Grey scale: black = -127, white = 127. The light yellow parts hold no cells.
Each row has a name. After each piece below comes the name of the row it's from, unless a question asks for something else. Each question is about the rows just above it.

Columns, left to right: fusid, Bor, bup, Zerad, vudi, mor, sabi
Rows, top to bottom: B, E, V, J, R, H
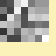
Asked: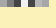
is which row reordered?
E
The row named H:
[ 39 -58 -58  39  55  -4 125]
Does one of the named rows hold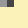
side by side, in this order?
no
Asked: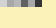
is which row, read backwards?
R
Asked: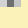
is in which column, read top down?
sabi
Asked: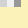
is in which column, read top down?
bup

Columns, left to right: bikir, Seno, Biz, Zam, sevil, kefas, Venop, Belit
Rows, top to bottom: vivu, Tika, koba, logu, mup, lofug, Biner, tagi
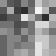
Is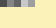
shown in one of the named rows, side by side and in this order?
yes
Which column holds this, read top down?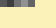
bikir
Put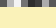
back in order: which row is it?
Tika
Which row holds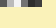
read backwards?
Tika
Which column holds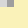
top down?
Venop
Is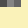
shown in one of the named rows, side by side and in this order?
yes

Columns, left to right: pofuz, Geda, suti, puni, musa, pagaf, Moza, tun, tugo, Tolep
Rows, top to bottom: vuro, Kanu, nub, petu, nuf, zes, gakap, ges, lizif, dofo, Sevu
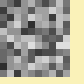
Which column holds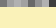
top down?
pagaf
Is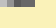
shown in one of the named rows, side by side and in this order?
no
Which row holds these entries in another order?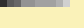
dofo
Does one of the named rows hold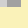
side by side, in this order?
no
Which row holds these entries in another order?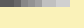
lizif

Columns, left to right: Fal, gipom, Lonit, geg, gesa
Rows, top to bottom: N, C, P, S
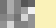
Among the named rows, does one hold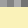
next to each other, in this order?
no
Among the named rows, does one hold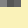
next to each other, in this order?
yes
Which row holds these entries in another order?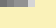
P

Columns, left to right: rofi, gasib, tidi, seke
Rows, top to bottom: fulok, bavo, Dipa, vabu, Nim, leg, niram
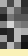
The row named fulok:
[ 46 -54  46 -83]
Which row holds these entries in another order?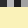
leg
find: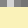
vabu
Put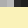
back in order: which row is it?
Nim

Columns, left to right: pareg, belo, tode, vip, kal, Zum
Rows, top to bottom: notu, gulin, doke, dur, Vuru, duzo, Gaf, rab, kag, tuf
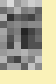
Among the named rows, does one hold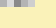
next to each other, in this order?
no
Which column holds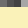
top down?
belo
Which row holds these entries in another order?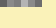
gulin

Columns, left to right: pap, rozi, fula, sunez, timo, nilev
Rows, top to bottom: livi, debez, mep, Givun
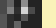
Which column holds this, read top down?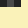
timo
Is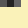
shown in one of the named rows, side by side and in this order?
no
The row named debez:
[-53   1 -80  83 -53 -92]
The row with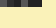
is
mep
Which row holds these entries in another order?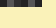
mep
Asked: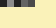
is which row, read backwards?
livi
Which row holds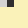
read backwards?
debez

